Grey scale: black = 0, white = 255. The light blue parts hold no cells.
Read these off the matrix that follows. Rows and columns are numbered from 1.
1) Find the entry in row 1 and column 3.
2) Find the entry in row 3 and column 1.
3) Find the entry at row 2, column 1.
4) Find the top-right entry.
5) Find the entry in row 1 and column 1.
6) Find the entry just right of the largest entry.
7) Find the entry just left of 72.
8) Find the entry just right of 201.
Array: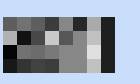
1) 94
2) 5
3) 178
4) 31
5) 94
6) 31
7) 18
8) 87

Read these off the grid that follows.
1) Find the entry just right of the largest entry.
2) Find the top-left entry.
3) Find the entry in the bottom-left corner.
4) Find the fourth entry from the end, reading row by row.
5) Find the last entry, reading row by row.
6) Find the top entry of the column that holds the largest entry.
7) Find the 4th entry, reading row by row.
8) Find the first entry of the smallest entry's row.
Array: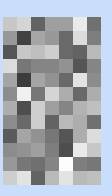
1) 126
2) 199
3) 206
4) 185
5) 191
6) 159
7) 159
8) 165

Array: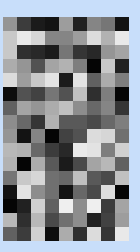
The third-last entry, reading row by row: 220
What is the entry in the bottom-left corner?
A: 97
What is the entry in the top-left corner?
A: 149
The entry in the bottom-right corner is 233
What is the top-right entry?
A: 19
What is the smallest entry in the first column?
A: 5
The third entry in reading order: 27
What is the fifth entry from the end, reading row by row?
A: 172
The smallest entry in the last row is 13
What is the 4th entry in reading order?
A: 19
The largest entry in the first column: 220
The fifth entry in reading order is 157
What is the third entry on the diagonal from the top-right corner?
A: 40
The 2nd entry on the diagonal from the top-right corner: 178
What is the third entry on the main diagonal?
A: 40

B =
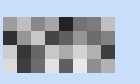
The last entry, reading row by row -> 177
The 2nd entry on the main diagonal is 150
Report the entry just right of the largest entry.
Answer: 142
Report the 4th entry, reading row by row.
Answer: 165
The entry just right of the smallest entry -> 115
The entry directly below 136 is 199
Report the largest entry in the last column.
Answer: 191
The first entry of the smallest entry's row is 157
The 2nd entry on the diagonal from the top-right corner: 109
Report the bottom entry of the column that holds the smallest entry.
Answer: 95

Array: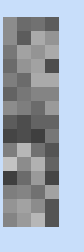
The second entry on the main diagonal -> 92
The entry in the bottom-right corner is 84
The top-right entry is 92
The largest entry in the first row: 140
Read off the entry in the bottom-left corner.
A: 132
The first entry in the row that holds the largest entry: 195
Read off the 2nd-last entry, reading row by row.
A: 183
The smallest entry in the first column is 63

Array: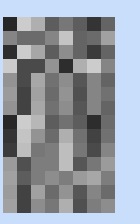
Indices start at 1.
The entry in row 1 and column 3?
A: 175
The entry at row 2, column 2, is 107
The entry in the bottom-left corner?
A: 161
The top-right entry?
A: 100
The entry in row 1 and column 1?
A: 39
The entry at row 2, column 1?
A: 133
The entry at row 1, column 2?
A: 204
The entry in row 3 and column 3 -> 167
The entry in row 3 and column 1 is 45
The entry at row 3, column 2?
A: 204
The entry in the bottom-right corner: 141
